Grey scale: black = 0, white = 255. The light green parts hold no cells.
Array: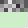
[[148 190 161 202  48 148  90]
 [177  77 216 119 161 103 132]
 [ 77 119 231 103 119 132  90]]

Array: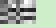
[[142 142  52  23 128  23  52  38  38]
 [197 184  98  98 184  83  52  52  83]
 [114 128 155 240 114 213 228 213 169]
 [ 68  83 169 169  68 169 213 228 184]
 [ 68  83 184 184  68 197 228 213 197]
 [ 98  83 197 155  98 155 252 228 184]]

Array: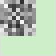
[[190 232  62 117  47 117 190 104 232]
 [160 246  78  62  91 117 160  78 218]
 [ 78 133  91 176  78 246 104 117 133]
 [218 205 104 133 104  78 205 133 205]
 [160 133 117 205  91 176 160 176 147]
 [232 133 133 218 117  91 205 205 176]
 [232 176 160 133 190  47 205 176 176]
 [147 160 190  62 218  91 133 104 147]
 [160 160 205  62 232  78 147 117 147]]

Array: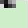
[[222  10  53 103]
 [ 79  25 143 183]]

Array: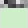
[[155 183  73  59 113  85 143]
 [210  43  85 100 226 171 155]]

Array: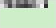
[[225 168  70 152  82  70  58  82 124 181 240  46]
 [194 124  97 181 109 137  97 152 137 210 210 109]]

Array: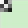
[[147  95  26]
 [ 67 232 108]
 [245  41 175]]

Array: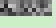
[[ 32  94  48 158 133 120  48 171  48 171 120 171 158]
 [120 106  64  64 106  80  94  94 158  94 145  80  80]
 [133  80 145 145 133  94 120 106 145 106  80 106 133]
 [158  32 200 185 133  80 145  94 171 120  64  94 171]]
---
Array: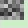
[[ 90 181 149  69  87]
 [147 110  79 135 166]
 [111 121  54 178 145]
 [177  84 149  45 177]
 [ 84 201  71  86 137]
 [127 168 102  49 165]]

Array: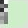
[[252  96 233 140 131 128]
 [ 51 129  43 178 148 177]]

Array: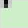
[[200 209]
 [ 11  57]
 [201 197]]

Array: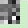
[[169 122  77 150   7  85]
 [ 32  88 152  54 252 151]
 [ 77 113  97  94  73  40]
 [197 105 115 154 129 231]
 [191 110 103 155  91 189]]

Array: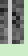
[[ 88  71 102 100 125  90 123  97  94  81 145]
 [ 94  76 117  85  33  74  48  97 112 117  76]
 [ 68  94  81  25 110  30  91 102  89 105  59]
 [202 202 202 202 202 202 202 202 202 202 202]
 [ 75  94  54 102  97  97  99 136 130 103 123]
 [ 66  95  30  64 108  66 116  87 102  72 108]]

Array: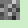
[[136 122  63 129 132]
 [201  80 135  93  42]
 [116 177  77 182  99]
 [119 128 130 125 117]
 [118  75 162  75  95]]

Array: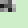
[[228 179 155]
 [ 91  86  35]
 [144  82 170]
 [153  25 133]]
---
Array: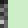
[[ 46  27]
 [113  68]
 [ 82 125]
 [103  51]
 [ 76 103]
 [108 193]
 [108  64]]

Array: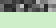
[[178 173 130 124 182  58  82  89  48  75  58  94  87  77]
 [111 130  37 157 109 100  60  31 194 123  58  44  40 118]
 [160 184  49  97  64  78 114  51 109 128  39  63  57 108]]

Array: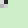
[[ 40 219]
 [209 183]]

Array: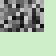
[[165 197 120  56 140 102  99 161 138  43 180]
 [177  72 206 118 162  95  22 201  66 123 191]
 [ 29 169  50 176 161 194  84 102  96 143 114]
 [181 139  40 171 106  49 203  88 100 109 162]
 [181  61  27 145 206  18  64  15 203 115 139]
 [173  26  41 103 192  41 128 111 131  29 179]
 [ 17 196  77  90 109  15  78  87 154 197  47]
 [115 103  34 201  68 156  35  88  38  89 122]]

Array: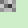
[[154 208 169 116]
 [173  59 111 200]
 [133 188 184 150]]

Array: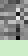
[[165 127  67  90  83 135 119]
 [126 144 156 116 111 105 138]
 [182 101 224 120 119 113  98]
 [ 98 166  26 158 160 178 167]
 [196  93 235 106 106 107  91]
 [ 62 169 156 194 190 119 177]
 [127 154  75 119 117 132 151]
 [148 140  41 137 135 175 140]
 [141 127  84 100  95 106 120]
 [139 145   7 138 136 174 148]]

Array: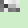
[[234 221 235 248 107]
 [222 179 182  59 121]
 [101 129 117 228 132]]

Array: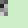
[[ 84 111]
 [185  34]
 [161 141]
 [122 204]]
